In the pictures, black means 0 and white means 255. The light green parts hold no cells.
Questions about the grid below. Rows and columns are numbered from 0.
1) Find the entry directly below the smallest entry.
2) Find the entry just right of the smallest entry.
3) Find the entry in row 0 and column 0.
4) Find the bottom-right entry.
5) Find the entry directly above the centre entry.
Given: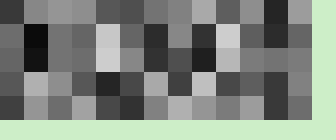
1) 18
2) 115
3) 57
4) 109
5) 44

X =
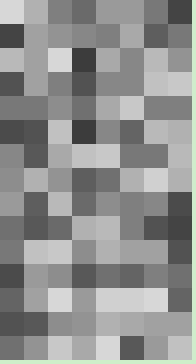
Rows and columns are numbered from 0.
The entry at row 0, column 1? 177
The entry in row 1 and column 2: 147
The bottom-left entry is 112
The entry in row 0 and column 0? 215
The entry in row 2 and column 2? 215
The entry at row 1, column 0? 68
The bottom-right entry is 193
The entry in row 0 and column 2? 127
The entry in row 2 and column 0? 185
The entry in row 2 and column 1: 161
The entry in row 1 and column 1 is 161

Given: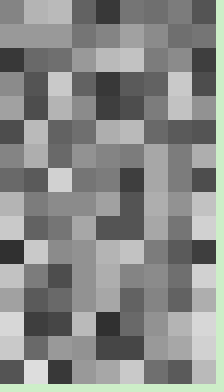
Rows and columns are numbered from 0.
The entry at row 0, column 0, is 132
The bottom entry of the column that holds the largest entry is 221
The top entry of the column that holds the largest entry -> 180
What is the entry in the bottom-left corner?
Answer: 84
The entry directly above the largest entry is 105
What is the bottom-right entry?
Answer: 186
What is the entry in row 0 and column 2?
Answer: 186
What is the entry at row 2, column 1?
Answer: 105
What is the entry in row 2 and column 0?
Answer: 56
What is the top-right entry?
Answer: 84
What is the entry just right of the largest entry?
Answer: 56
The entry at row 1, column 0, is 153
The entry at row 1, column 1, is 153

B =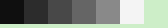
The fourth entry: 101
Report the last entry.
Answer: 244
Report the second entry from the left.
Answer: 44

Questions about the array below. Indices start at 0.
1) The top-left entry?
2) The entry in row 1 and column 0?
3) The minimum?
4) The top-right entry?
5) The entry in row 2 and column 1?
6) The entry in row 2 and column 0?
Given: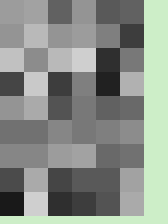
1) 156
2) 148
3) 25
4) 97
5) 140
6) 193

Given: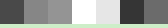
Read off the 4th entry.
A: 255
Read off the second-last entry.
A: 53
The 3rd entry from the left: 148

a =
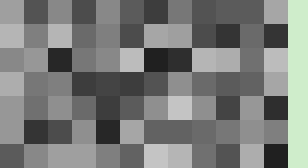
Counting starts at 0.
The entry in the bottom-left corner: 90
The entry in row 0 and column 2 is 135
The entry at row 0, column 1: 83
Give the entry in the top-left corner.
159
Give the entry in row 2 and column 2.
39
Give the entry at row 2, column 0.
135
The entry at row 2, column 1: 151
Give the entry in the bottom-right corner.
32
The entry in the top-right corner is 165

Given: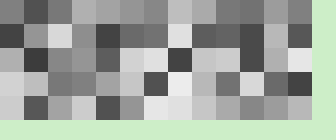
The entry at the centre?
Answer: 224
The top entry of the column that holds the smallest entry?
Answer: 81
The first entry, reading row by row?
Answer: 128
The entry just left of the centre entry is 210
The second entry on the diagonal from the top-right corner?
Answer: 184
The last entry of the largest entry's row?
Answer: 67
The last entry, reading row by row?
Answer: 184
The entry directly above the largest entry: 67
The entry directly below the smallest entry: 190
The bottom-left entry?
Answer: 204
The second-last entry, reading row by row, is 156
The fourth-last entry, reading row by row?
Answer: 170
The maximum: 236
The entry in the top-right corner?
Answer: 128
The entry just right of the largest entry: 184
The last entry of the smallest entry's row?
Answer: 230
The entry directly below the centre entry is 81
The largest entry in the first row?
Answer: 190
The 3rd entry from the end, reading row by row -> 135

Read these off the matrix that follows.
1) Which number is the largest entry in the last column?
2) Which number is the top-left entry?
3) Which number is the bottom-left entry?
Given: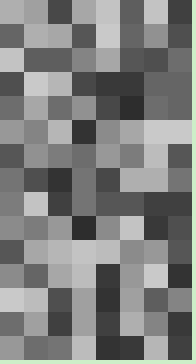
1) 201
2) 175
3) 152

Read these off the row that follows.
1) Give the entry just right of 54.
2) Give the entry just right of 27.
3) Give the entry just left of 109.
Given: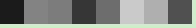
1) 109
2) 131
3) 54

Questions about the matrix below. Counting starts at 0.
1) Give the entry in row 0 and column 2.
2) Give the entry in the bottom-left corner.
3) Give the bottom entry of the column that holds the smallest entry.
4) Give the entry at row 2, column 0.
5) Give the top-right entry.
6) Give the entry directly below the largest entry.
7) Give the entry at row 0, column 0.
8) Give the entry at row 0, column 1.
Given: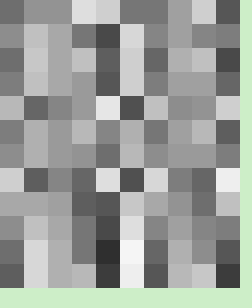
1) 147
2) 94
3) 60
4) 110
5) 86
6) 238
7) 110
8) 147
